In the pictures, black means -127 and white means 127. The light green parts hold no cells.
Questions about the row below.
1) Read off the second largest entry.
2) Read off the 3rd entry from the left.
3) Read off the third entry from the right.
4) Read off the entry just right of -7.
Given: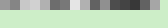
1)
81
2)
72
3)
-71
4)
101

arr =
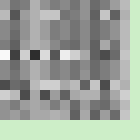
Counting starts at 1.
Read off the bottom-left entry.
18
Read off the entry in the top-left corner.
29
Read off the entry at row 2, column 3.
29
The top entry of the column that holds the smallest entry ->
49
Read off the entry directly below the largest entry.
9
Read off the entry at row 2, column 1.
58
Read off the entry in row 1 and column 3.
-2
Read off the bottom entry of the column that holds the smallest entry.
40
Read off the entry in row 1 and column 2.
-11
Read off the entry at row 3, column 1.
9
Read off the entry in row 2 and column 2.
-41
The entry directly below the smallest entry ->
49
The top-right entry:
58
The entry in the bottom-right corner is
69
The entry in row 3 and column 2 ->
-11
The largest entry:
121
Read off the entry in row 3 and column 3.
18

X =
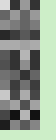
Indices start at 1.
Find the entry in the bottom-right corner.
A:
5
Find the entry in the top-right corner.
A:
-76
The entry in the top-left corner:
91
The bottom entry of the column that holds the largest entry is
-98
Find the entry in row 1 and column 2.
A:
-76
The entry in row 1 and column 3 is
25
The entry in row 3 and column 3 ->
-26
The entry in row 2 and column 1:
-26

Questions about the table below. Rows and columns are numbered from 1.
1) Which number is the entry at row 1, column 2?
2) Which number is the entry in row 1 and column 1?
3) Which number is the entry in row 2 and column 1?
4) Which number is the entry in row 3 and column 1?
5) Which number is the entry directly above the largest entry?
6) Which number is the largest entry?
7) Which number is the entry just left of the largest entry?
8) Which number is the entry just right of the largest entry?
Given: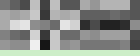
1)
-31
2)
-9
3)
42
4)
42
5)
82
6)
111
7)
13
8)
-105

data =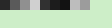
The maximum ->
80
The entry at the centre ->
-78
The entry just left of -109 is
-99

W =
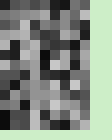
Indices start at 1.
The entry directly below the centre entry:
-73
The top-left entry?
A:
-97
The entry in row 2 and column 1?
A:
-12
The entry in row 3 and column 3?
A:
60
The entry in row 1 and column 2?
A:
-44
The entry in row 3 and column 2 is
-21
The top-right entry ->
-33
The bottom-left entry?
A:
-115
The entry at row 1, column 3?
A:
-33
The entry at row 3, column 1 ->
-44
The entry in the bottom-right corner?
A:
51
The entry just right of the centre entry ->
71
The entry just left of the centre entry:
30
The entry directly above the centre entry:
-115

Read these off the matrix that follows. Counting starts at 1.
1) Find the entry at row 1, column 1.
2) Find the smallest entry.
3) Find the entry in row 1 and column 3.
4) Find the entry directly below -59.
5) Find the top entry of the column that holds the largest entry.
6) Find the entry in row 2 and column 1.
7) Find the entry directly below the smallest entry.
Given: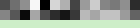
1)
-50
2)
-127
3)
15
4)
-71
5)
119
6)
5
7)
-50

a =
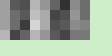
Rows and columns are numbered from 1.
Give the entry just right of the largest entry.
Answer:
43
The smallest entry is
-77
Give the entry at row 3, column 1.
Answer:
32
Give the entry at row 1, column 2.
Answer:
-38
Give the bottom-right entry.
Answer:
-7
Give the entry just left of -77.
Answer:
-27
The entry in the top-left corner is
32
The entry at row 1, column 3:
-47
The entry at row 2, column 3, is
-38
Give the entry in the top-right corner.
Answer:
-18
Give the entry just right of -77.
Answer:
11
